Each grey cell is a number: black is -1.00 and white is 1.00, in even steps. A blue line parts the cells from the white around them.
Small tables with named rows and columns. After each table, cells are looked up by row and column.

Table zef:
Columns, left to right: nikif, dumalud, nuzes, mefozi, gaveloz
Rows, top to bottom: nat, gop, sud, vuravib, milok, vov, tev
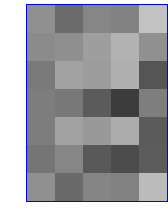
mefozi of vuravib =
-0.53
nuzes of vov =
-0.30
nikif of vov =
-0.08
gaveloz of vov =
-0.28
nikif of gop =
0.09
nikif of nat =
0.13
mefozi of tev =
0.01
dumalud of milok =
0.27
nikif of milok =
-0.02
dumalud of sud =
0.27

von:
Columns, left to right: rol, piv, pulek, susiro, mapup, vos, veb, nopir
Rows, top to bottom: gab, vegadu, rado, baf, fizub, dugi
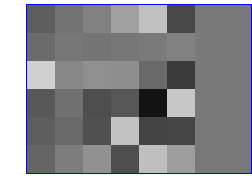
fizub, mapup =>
-0.47
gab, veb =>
-0.06
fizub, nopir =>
-0.05
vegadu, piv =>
-0.07
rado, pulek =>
0.13
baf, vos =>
0.56
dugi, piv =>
-0.02
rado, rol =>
0.63
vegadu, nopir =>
-0.05
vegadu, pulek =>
-0.09
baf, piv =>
-0.12
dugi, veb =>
-0.06
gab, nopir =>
-0.06
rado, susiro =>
0.11

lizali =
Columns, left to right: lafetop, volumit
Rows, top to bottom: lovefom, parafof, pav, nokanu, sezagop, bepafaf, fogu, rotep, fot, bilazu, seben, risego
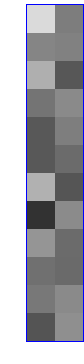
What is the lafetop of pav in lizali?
0.37
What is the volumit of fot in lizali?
-0.16
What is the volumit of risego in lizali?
0.12
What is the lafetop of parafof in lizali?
0.04
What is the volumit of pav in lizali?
-0.32
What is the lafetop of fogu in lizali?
0.39
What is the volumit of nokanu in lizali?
0.08

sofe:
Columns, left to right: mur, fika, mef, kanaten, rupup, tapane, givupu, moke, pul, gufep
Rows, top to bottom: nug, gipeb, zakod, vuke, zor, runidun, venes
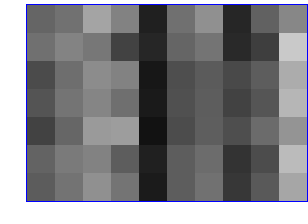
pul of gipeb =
-0.51
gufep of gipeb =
0.58
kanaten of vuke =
-0.13
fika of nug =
-0.11
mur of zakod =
-0.41
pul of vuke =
-0.33
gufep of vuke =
0.43
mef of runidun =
0.02
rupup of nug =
-0.75
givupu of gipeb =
-0.09
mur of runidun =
-0.22
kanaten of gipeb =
-0.48
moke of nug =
-0.70
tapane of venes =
-0.27
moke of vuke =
-0.48
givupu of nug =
0.13
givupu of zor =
-0.26
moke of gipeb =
-0.68
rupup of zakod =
-0.82

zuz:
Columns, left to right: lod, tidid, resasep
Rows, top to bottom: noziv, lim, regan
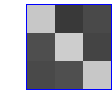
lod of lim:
-0.39
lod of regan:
-0.43
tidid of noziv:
-0.55
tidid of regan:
-0.38
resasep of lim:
-0.47
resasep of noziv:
-0.43
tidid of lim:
0.61
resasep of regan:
0.56
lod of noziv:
0.56
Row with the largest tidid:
lim

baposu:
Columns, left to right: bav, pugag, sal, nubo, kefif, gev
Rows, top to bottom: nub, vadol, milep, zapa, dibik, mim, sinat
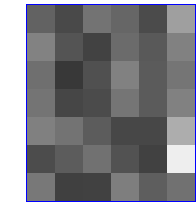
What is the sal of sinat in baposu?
-0.49
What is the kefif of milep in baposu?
-0.29
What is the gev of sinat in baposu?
-0.11
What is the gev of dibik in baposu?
0.36
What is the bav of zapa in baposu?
-0.09
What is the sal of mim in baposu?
-0.11
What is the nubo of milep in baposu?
0.01
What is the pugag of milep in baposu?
-0.56
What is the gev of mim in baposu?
0.87
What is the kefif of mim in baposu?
-0.49
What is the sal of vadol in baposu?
-0.48
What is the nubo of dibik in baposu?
-0.44
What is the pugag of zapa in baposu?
-0.45
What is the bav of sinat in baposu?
-0.06
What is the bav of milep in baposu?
-0.13

